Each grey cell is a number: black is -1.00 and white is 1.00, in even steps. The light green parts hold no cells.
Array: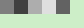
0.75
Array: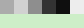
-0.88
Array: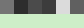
0.72
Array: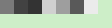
-0.30
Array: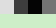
-0.97
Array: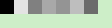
0.49
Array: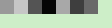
-0.51
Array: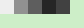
-0.70
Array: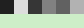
-0.24
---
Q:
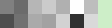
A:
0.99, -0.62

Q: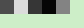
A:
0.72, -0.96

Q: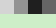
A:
0.66, -0.76

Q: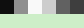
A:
0.95, -0.89

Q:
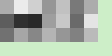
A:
0.84, -0.68

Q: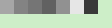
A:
0.80, -0.55

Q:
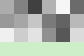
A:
0.93, -0.50
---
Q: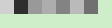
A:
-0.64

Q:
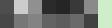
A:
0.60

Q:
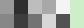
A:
-0.64

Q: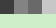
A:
0.03

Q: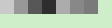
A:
0.19

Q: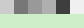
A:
-0.07
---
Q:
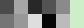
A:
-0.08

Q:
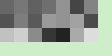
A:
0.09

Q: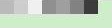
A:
0.88

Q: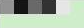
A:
0.15

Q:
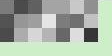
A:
0.68

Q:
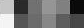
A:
-0.33

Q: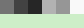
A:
-0.48

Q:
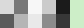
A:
-0.29

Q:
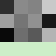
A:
-0.81

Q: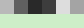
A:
-0.25
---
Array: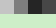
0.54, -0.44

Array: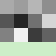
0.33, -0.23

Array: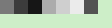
-0.05, -0.36

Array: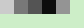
0.59, 0.16

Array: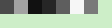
-0.42, -0.05

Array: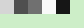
0.67, -0.83
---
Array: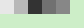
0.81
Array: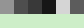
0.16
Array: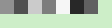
0.14
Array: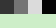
-0.59
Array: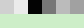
0.63
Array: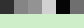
-0.62
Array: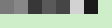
-0.05
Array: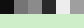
-0.89
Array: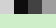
0.65
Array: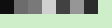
-0.89
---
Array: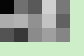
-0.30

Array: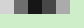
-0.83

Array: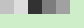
-0.61

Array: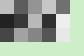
0.16

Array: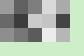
-0.01

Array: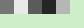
-0.29

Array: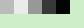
0.19

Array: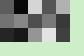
0.67

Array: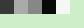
0.06

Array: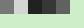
-0.74
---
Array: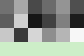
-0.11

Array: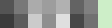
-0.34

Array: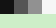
-0.86

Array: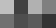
0.50

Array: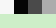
0.94

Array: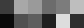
-0.53

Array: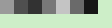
0.21
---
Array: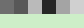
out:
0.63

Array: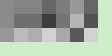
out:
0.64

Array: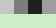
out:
0.23

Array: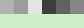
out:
0.05

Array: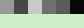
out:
-0.94

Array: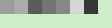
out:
-0.57
